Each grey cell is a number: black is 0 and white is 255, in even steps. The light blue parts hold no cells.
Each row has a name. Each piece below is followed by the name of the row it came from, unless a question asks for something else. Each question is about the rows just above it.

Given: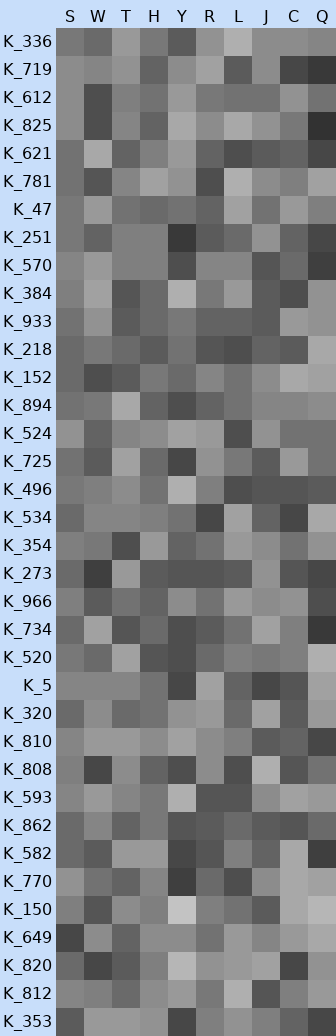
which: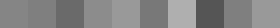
K_812
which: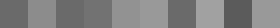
K_320
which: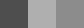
K_781
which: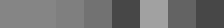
K_534
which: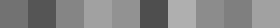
K_781

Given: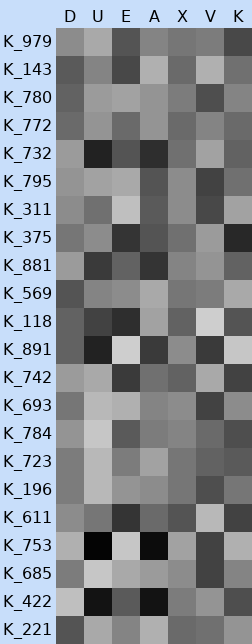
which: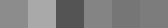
K_979
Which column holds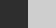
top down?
E
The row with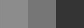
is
K_611

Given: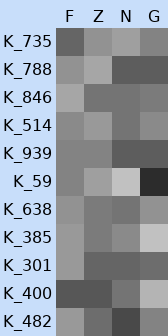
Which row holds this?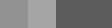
K_788
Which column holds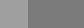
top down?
Z
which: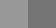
K_514
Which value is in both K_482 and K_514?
[153]
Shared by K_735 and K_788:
[146]

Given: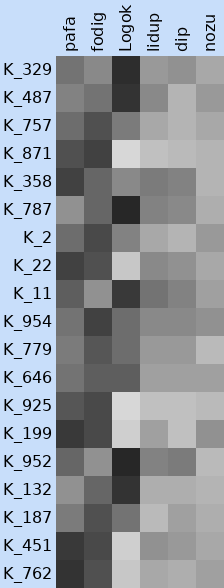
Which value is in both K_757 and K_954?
[109]
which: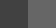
K_358
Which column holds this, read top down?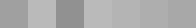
nozu
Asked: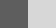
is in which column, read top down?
Logok
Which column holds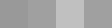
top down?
lidup
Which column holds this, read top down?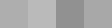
lidup

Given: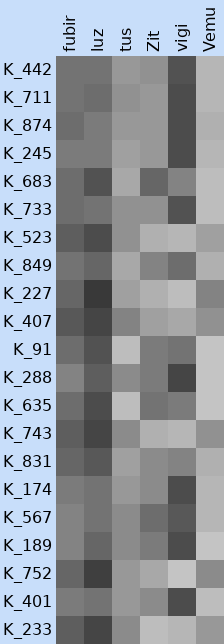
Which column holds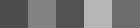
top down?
vigi
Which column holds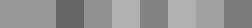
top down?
Zit

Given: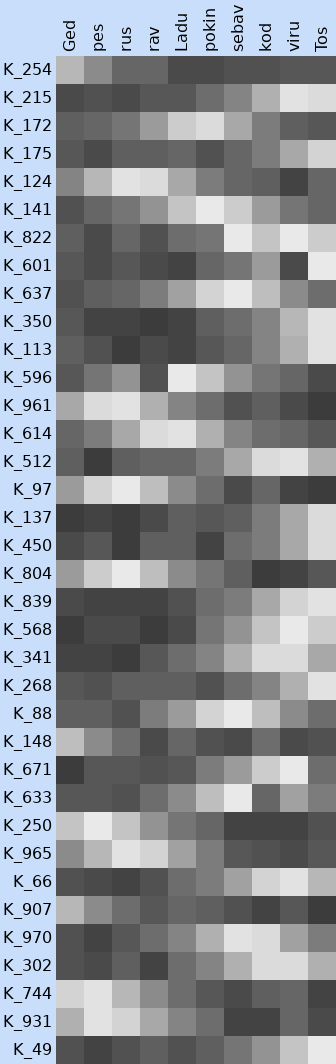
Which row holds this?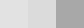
K_124
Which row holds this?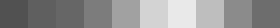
K_637
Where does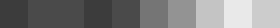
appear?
K_568
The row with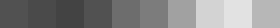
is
K_66
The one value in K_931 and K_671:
[109]
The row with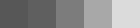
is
K_137
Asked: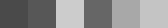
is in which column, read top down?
Ladu

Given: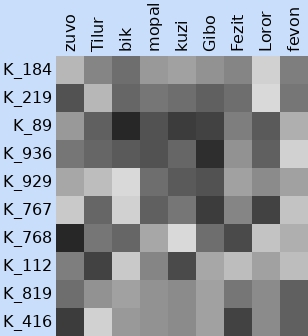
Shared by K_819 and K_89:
[96]
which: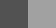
K_929
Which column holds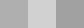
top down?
fevon
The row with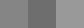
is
K_184
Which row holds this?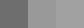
K_184
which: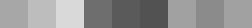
K_929
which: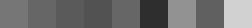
K_936

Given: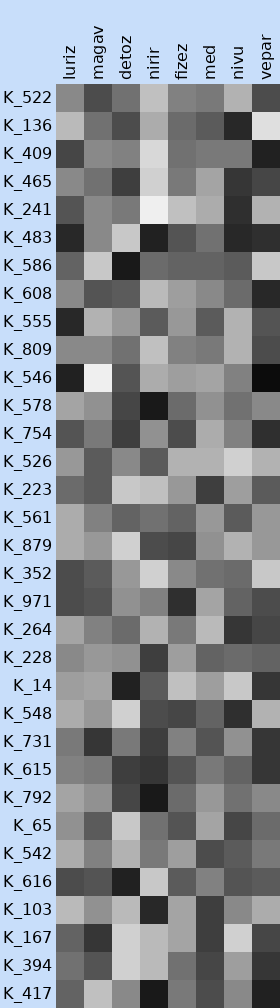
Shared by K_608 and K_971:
[84]
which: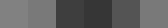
K_615
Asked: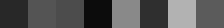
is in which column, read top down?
vepar
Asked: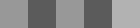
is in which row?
K_555
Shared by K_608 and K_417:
[137]
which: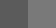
K_542
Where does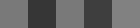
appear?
K_731

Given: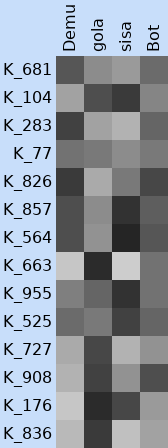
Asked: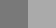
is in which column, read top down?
gola
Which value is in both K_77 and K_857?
[140]

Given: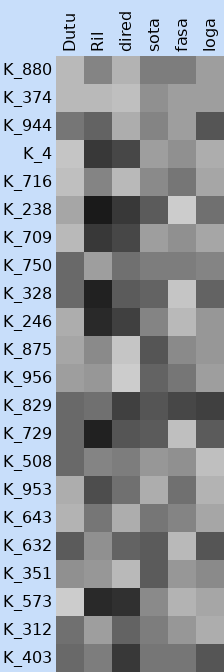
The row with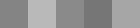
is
K_716
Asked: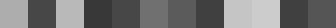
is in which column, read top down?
dired
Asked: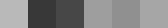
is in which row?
K_709
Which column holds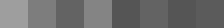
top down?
sota
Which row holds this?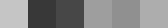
K_4
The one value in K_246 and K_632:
[185]

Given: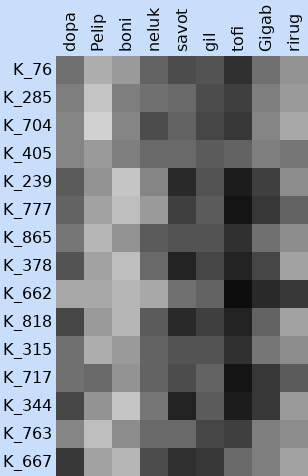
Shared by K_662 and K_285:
[112]
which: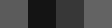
K_777
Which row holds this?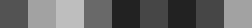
K_378

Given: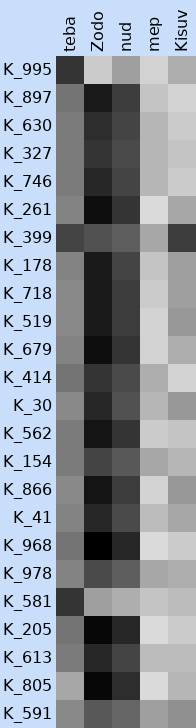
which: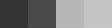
K_327
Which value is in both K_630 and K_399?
[68]
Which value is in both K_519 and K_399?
[60]
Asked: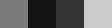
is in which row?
K_562
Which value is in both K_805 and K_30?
[182]
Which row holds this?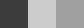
K_718
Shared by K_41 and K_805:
[167]

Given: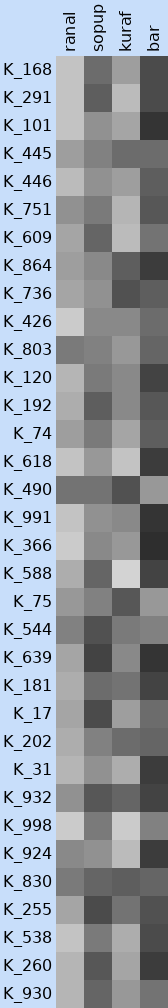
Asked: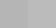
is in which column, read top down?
kuraf
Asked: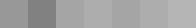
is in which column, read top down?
ranal
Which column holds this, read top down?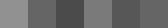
sopup
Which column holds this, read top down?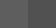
kuraf
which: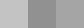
K_101

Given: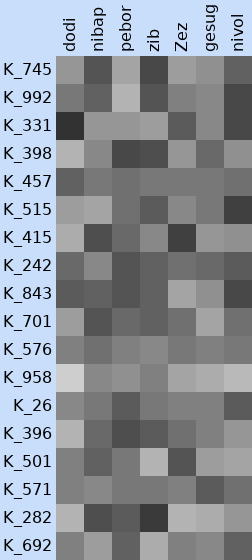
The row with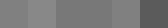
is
K_571
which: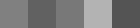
K_501

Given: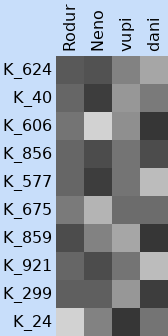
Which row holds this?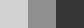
K_606
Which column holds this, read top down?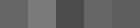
Rodur
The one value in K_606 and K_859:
[54]
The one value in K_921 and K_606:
[116]
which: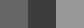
K_40

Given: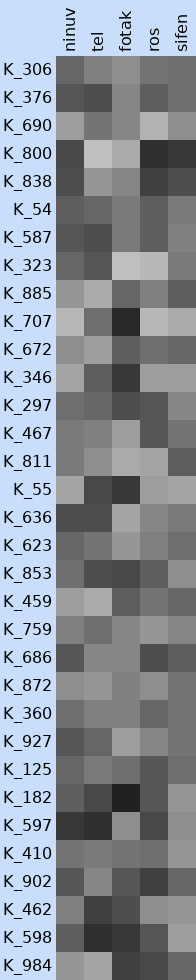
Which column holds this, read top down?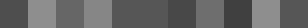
ros
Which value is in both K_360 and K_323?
[102]
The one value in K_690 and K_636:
[134]
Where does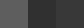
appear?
K_598

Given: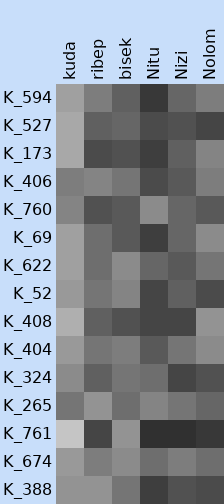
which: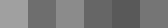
K_622
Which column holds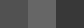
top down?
Nolom
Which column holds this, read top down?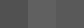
Nizi

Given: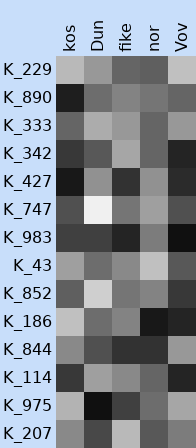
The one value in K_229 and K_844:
[152]
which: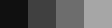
K_975
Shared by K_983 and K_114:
[36]

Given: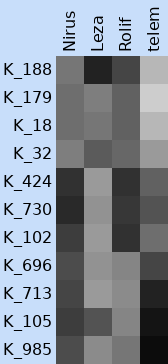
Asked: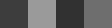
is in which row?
K_102
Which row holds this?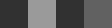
K_424

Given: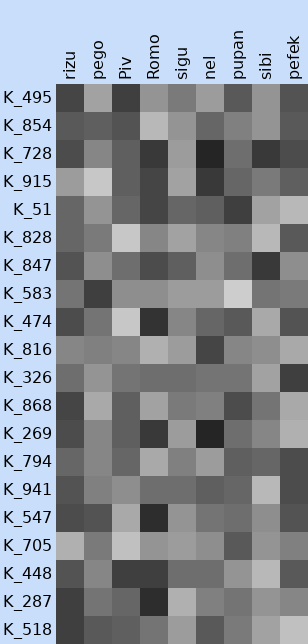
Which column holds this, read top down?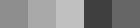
Piv
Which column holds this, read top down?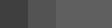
Piv
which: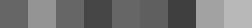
K_51
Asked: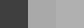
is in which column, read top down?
pefek
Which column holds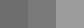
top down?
sigu
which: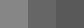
K_474

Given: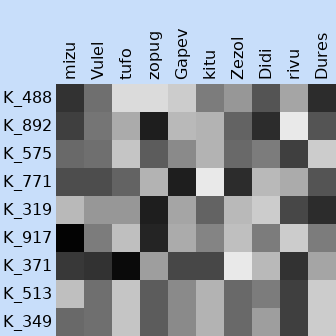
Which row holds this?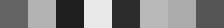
K_771
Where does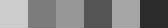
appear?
K_488
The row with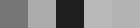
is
K_892
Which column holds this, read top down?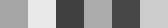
rivu
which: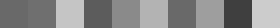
K_349

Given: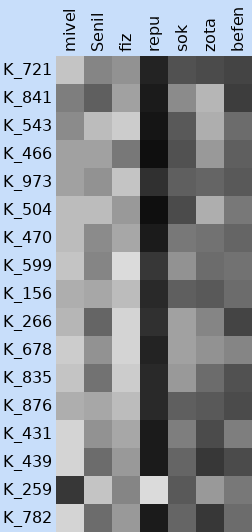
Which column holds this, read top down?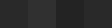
repu
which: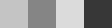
K_599
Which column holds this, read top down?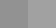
fiz
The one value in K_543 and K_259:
[89]
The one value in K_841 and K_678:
[161]

